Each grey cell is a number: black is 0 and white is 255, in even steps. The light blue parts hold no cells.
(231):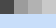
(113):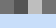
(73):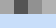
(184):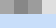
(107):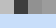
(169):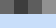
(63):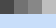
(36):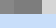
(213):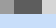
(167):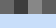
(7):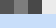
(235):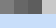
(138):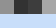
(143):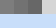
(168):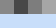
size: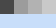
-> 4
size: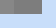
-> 3
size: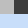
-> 2

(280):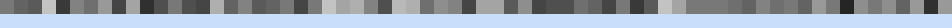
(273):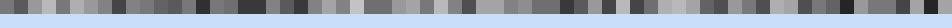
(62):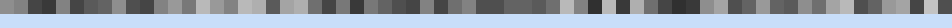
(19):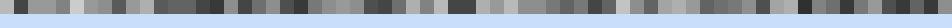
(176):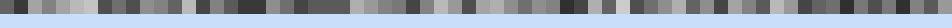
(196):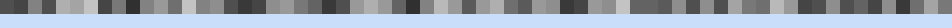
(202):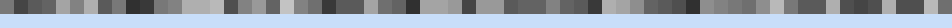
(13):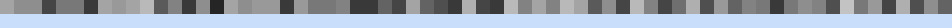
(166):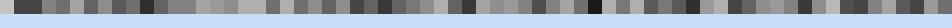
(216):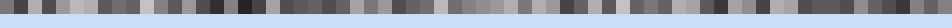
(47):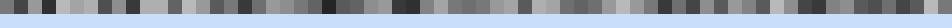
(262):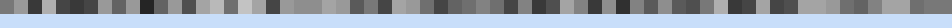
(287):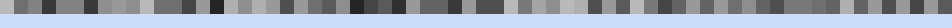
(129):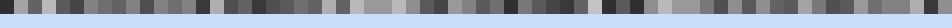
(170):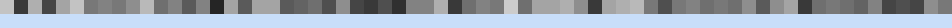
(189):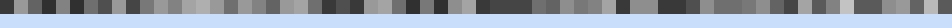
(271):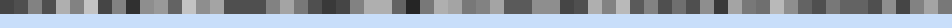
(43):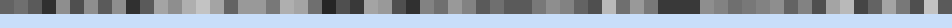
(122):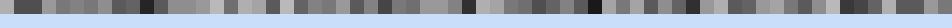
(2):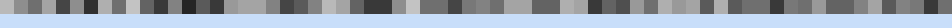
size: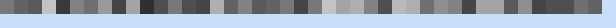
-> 43
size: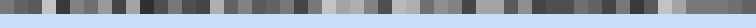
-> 54
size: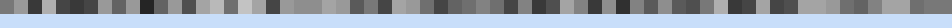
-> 68
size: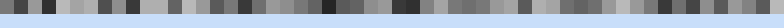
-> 56
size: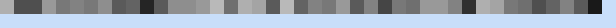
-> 43

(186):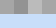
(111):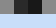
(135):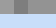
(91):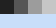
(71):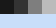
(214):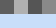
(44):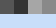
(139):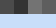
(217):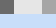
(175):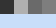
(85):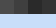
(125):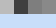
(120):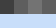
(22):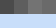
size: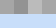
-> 4
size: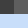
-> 2
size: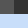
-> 2
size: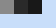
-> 3

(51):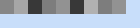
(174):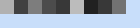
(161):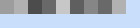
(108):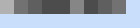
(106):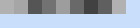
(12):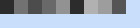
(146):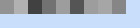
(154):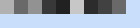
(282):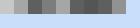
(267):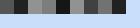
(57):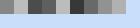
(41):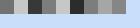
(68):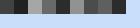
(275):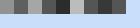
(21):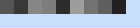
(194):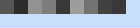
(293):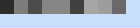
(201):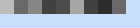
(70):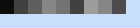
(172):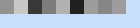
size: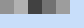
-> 5
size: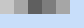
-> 5
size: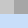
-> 2
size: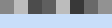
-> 8
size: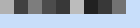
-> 9
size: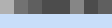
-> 8

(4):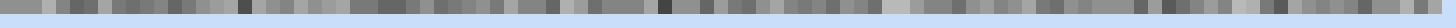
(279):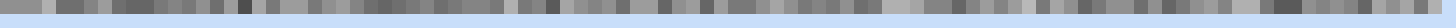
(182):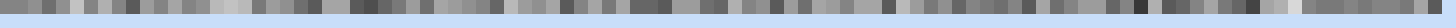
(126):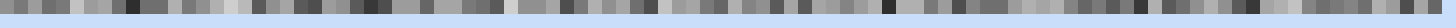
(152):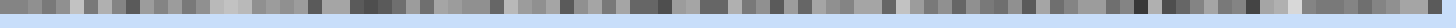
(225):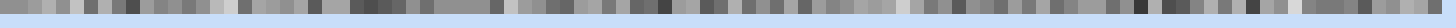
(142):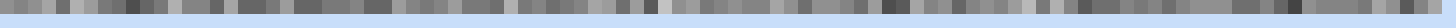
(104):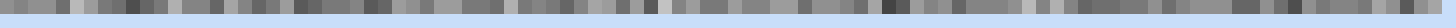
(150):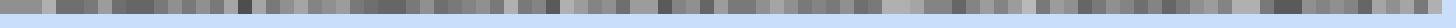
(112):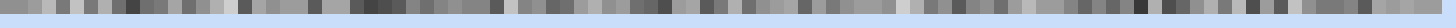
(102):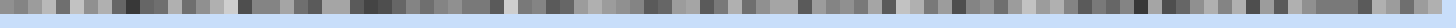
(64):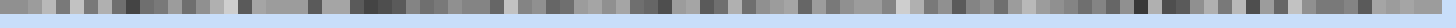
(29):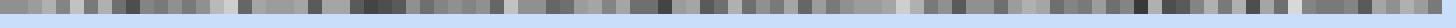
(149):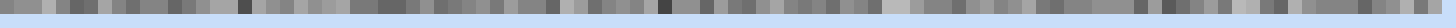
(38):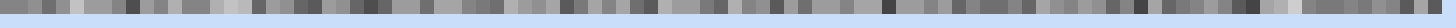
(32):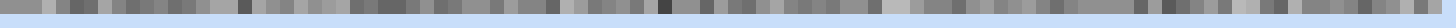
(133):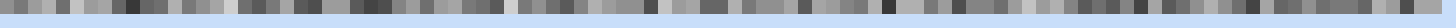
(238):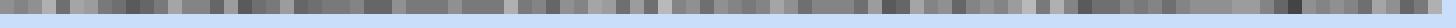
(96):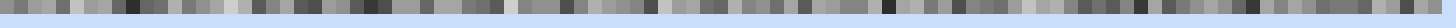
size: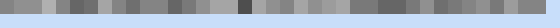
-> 39
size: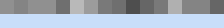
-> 16

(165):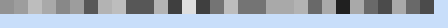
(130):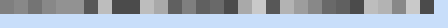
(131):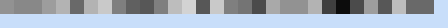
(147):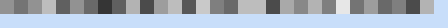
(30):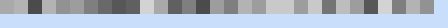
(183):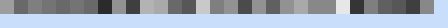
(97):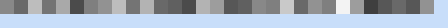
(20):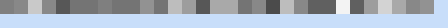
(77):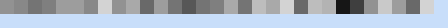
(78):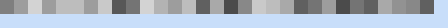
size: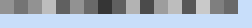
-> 17
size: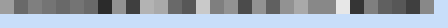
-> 31
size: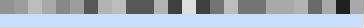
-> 26
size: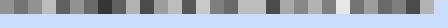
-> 31
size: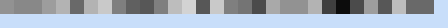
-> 31
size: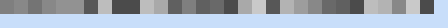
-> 31

